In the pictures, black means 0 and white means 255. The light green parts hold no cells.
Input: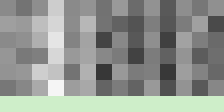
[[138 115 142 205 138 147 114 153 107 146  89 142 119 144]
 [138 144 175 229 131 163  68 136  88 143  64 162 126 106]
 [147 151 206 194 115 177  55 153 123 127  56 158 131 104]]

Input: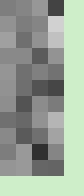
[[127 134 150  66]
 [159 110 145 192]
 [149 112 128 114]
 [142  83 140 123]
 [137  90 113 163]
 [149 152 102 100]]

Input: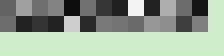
[[ 99 159 111 130  13 113  54  32 243  34 174 108  20]]

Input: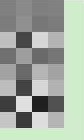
[[128 138 127 129]
 [191  69 214 179]
 [162 105 180 162]
 [ 61 223  32  80]]

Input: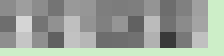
[[140 158 140 116 153 150 126 124 126 148 109 128 160]
 [142 197 143  96 194 182 109 110 113 177  57 120 192]]

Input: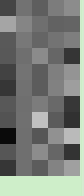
[[ 69 114  94 124 140]
 [ 89 120 101 115 126]
 [ 66 115  92 127 148]
 [ 88 111 124 105  55]
 [ 10 111  86 145 186]
 [ 54 112  92 131 160]]

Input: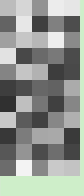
[[188 214 146 236 230]
 [160 198 182 238 138]
 [132 197 178  61  73]
 [ 48 191 118  64 134]
 [ 56 124 167 169  58]
 [108 243 135 201 195]]

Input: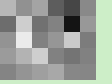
[[183 145 164  93  70 137]
 [147 235 129 150 202 124]
 [132 148 159 168 135 134]]
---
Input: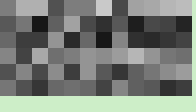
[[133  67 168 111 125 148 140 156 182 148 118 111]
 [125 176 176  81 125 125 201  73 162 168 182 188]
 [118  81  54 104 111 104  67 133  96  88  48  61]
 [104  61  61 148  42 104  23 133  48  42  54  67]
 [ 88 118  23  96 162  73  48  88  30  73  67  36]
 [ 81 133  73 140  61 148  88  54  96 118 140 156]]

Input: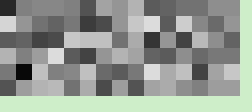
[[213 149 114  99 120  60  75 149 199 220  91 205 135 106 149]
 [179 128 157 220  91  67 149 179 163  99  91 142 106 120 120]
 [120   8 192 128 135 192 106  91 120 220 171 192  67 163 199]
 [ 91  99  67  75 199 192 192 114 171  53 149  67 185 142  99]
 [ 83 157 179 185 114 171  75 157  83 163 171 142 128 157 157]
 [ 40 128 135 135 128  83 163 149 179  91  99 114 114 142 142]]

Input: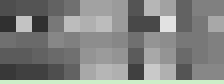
[[112 106 106 135 128 141 141 135 112 148 141 120 120 128]
 [ 91  91  98 106 112 148 155 148  91 168 148 106 120 128]
 [ 78  84  84  98 112 162 162 155  84 182 162  98 128 128]
 [ 56  64  64  78  98 168 182 176  64 201 176  84 135 135]
 [ 48 195  48 120 188 176 188 155  72  72 226  98 120 168]]

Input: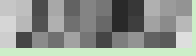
[[214 184  82 176 112 132 104  41  62 162 139 184]
 [206  69 139 112 162 118  69 126 147  98  90 222]
 [198 191  76 168  98 132 118  41  55 176 155 147]]

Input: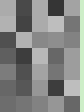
[[178  67 171 190 117]
 [171  73 171  53 163]
 [124  80 163 117 157]
 [109 117 130 150 103]
 [103  87 150  61 190]
 [ 95  61 184 103 157]
 [ 80 178 136 142 130]]

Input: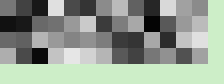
[[174  74  10 195 230 210 181  89  66 119 145  81 161]
 [119  66  24 224  74  52 139 187  97  38 217 161 139]
 [105  97 181 153 132 145 125  59  52 168  44 195 224]
 [ 17  24 105 113 153 202  59 125 168   4  89 153 187]]

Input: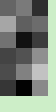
[[166  95 108]
 [114  17  60]
 [101 122  46]
 [ 76 129 194]
 [ 68  82 143]
 [ 54   2 137]]

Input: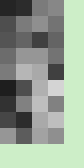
[[150  92 162 143]
 [123 182 169  64]
 [108 150 150 115]
 [ 84 100  64 100]
 [ 78 123 143 115]
 [ 70  44 169 190]
 [ 50 129 190 129]
 [ 37  44 123 135]
 [ 30  78 176 212]]

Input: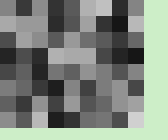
[[169 153 153  44  84 161  51  22 184]
 [140  90 184  30  51 110 117  77 208]
 [132  57 140  51  90 177 192  44 132]
 [124 103  57  30 132  65 124 146  71]
 [ 96  57 146  65 153  84 103 146 161]
 [ 77 161 140  90 153 110  90  57 103]
 [ 71  96  36 117  96 146 124  84 132]
 [ 36  77  44 177 169 169  71  36  22]]
